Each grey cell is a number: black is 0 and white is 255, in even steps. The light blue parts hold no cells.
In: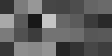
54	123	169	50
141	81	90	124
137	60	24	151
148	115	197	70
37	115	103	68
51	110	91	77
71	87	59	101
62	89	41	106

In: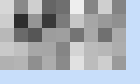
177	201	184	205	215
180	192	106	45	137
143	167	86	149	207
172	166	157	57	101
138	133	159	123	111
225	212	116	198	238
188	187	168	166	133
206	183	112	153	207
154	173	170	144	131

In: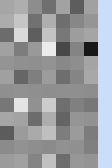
155	139	92	166	119	143	160	148	161	108	172	166
161	146	155	163	228	145	102	144	125	218	198	174
132	142	170	108	145	143	127	143	153	94	113	141
192	139	191	173	204	142	156	147	235	195	174	111
109	145	125	100	111	143	110	136	72	120	110	162
151	144	155	149	128	143	133	142	132	157	135	93
148	128	124	146	119	141	168	164	23	165	149	161

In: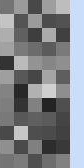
116	143	73	121	126	131	159	51	162	174	196	116
124	74	198	88	51	40	88	187	122	96	84	154
79	128	78	96	129	177	70	147	108	62	155	72
110	45	75	91	36	208	165	134	91	171	76	158
129	57	65	69	79	142	94	143	122	64	82	189

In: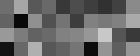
18	153	99	110
104	124	9	166
176	98	144	88
87	106	81	105
98	129	116	56
117	134	61	77
12	151	129	62
148	200	121	49
94	85	129	65
149	57	170	138

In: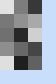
223	142	112	120	226
31	104	39	145	125
97	70	208	169	56

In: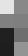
30	32	128	228
148	110	127	136
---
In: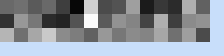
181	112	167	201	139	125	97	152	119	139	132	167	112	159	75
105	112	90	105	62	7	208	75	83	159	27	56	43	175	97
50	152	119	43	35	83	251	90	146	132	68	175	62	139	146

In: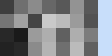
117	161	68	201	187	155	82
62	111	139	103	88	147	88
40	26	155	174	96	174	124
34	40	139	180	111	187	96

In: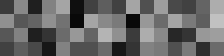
144	87	100	144	114	9	165	137	122	9	152	107	165	122	94	193
87	130	31	52	107	152	100	180	144	59	173	137	39	52	152	158
65	94	73	23	130	80	80	107	23	52	130	122	80	122	45	107
59	137	31	130	165	15	65	94	65	165	80	158	73	65	100	173

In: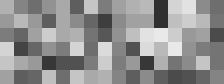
212	68	102	146	124	212	110	219	132	81	219	185	233	146	124	116
197	169	153	55	81	81	124	205	124	153	55	177	116	139	197	116
177	132	110	146	169	94	197	124	161	177	185	48	212	226	139	110
161	94	102	191	110	197	169	177	132	94	139	94	75	81	102	132
153	185	153	94	169	139	102	62	139	161	161	48	191	205	185	116
124	102	161	205	169	177	116	87	146	191	226	233	205	153	161	75

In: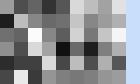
156	78	100	51	86	217	189	162	225
143	78	217	162	17	106	29	127	176
112	100	251	135	93	210	120	197	245
71	233	58	149	127	120	127	149	156
44	64	64	217	71	189	78	176	86
29	189	135	106	112	197	135	156	176

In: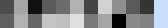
96	177	102	197	191	224	122	165	2	137	129
76	165	17	90	108	177	68	210	143	90	53
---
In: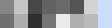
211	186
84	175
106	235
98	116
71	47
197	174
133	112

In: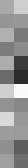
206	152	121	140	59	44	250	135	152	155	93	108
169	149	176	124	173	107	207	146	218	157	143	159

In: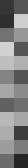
84	207	151	86	176	84	139	111	166	61	124	37
54	47	114	209	190	131	166	97	184	173	157	108

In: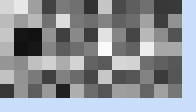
57	146	83	168	87	85	118
55	62	140	167	96	59	160
112	162	184	237	110	131	100
94	108	69	98	211	86	156
74	98	134	112	214	79	158
197	130	226	250	90	199	85
49	110	60	127	99	71	108
112	120	137	110	211	107	174
122	220	64	93	172	129	32
66	113	147	133	208	64	153
159	184	18	23	192	122	93
231	155	21	17	139	147	149
213	187	198	181	149	194	55

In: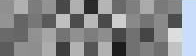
132	76	221	194
122	138	137	111
170	116	69	128
127	137	113	113
105	206	72	28
181	74	141	177
43	184	125	86
175	76	144	178
72	191	116	61
146	90	165	173
124	119	145	142
176	101	102	144
144	147	106	92

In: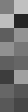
192	37	147	119	102	160	85	70
126	190	94	145	95	61	102	88

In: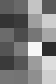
88	206	167	44	221	206
196	159	118	247	156	143
105	59	76	125	85	116
93	52	107	84	58	118
